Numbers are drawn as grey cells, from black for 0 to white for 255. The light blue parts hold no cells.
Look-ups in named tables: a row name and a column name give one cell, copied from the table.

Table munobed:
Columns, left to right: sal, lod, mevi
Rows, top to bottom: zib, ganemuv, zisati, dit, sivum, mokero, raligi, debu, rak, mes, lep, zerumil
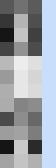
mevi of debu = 140
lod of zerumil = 196
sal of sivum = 185
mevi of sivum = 223
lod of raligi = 230
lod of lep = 202
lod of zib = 113
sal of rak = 74
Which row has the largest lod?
sivum

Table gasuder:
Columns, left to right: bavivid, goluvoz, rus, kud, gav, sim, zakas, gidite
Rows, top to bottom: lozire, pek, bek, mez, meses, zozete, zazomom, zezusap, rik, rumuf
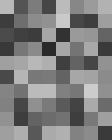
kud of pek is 145
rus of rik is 99
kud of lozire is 70
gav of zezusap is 90
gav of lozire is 187
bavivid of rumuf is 159
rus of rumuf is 88
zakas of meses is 70
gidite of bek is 100
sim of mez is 116
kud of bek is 166
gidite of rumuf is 58
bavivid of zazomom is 132
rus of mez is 138
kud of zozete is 122
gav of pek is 201
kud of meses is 175
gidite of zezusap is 107

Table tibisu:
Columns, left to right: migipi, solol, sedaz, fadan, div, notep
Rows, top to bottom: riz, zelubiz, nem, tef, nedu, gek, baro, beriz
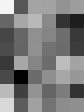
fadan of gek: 143
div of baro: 124
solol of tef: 101
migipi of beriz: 217
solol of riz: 87
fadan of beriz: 115
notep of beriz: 143
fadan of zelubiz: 137
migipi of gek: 73
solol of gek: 2
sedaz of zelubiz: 185
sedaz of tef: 145
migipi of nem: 70
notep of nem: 57
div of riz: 147
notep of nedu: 163
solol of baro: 64
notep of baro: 49

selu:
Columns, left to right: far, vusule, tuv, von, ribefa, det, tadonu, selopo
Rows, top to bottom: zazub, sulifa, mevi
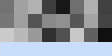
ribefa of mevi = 81
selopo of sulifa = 68
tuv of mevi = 153
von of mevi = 48
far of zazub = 115
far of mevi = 202
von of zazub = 62
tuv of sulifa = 84
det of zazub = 111
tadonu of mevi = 97
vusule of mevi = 185
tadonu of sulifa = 164
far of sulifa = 119
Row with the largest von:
sulifa

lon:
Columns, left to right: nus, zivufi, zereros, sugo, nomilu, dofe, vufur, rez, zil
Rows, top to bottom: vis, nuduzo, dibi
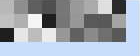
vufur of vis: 170
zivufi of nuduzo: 176
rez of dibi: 111
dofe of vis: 153
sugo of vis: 79
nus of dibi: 30
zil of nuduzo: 164
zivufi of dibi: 230
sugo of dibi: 235
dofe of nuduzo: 151
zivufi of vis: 142
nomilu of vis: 119
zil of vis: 42
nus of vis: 184
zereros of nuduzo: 246
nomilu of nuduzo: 118
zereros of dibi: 188
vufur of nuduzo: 89
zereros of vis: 95

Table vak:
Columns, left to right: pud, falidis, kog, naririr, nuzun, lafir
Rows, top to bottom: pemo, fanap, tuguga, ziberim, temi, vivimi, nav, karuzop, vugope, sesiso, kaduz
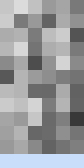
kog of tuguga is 123
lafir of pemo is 121
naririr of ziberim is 173
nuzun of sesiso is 143
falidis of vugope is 154
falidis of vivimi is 180
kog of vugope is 198
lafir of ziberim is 122
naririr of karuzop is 124
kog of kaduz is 137
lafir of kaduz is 127
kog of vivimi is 155
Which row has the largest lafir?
fanap

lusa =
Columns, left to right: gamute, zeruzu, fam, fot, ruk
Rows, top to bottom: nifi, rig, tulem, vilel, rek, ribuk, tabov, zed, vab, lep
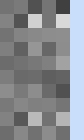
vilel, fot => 103
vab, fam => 186
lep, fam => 113
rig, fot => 117
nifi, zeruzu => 122
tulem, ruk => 142
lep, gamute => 109
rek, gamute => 108
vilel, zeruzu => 97
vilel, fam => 150
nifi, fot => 117
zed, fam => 128
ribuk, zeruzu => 106

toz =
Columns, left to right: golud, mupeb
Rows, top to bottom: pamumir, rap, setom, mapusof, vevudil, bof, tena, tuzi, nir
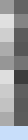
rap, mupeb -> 132
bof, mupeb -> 61
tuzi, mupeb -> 90
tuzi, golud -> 194
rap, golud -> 224
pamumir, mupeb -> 99
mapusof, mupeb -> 87
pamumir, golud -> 155
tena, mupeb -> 95
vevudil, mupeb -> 116
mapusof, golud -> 172

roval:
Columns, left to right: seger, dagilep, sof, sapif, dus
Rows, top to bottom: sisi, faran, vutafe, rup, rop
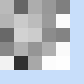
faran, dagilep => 202
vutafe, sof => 204
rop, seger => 242
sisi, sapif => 152
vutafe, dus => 131
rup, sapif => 175
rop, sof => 168

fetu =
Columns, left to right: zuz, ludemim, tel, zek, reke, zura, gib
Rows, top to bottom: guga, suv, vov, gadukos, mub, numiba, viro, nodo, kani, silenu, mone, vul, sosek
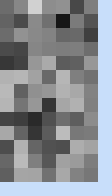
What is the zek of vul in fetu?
87
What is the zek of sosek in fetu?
113
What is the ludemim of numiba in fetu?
182
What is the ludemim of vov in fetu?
146
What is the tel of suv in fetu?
138
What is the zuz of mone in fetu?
77
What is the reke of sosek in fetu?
168
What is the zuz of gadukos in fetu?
75
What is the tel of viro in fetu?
144
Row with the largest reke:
silenu

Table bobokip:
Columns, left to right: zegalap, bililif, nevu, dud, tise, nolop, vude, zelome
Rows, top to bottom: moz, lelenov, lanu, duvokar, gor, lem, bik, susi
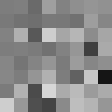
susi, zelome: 150
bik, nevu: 75
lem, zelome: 21
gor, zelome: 143
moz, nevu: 106
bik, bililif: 178
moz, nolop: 143
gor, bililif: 117
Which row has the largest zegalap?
susi

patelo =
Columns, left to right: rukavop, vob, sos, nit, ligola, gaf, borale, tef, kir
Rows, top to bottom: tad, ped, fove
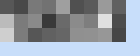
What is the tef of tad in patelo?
154
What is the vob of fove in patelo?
124
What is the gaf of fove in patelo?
144
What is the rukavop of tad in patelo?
87
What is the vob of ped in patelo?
123
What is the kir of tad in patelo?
96
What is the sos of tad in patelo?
121
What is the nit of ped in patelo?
57
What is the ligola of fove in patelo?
102

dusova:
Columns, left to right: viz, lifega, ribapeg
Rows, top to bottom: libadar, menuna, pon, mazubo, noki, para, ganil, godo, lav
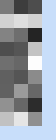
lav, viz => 193
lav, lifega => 229
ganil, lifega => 155
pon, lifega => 110
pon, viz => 131
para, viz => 96
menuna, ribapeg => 210
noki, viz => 111
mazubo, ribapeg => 195
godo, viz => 145
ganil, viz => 97
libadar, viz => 123
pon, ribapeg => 36
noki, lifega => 103

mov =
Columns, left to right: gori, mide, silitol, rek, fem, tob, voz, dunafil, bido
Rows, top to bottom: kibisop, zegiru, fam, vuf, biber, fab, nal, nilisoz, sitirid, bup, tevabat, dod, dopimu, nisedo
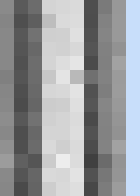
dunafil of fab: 130
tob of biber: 229
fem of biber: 221
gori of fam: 136
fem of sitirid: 212
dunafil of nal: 126
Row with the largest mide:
dod

